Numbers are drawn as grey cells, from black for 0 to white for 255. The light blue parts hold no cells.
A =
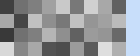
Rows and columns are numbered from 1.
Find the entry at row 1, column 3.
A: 127
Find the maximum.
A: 222
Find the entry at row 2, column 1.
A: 168
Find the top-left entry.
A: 64
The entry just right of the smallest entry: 113
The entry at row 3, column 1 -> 57
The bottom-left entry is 216
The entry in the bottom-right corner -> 175
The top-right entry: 97
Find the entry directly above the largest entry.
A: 149
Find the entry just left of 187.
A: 161

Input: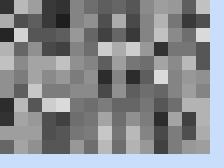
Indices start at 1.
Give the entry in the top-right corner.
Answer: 193
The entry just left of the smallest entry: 57
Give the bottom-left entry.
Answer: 102
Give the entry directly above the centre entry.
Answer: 94
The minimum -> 30
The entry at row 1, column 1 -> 50
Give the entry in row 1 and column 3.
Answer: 158
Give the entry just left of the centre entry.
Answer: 144
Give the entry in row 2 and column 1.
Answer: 172
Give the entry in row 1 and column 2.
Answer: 185
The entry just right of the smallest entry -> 132
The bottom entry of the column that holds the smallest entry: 86
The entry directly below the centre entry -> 73
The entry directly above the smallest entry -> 50
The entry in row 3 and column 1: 37

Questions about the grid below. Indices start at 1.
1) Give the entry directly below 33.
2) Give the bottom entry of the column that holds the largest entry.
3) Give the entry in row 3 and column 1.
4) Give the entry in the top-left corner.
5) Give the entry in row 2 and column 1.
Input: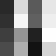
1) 18
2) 212
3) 62
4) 41
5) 48

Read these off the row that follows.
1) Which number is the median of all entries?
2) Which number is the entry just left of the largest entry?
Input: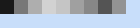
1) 147
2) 174

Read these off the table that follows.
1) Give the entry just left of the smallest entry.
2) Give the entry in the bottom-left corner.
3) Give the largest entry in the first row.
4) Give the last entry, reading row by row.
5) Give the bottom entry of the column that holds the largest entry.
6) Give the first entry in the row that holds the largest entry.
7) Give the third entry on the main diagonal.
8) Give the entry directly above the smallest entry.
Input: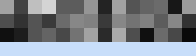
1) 72
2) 16
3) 212
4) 9
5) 100
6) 162
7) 84
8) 50

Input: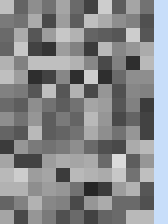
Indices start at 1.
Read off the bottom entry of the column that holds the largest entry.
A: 106
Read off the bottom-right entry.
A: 185
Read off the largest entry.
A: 219
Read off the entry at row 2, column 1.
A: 122
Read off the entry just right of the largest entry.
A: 93
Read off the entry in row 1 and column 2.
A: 100
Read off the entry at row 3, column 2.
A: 171
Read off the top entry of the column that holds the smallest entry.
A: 66
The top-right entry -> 114
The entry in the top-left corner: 191
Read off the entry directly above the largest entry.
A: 73
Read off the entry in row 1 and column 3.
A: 142
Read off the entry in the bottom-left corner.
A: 165
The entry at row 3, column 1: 106
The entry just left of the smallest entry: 114
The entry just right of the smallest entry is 59
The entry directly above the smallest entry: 178
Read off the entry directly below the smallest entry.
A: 150
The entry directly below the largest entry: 199
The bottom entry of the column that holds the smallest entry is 66
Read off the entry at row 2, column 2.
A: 114

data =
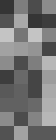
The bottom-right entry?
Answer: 89
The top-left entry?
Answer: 53
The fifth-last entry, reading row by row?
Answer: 183
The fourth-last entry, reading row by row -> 82
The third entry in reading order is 76
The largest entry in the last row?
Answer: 162
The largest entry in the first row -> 140

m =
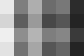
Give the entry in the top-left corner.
233
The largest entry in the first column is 239
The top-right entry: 44
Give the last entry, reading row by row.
36
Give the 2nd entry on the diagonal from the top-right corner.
86
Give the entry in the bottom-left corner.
226
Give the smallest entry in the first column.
213
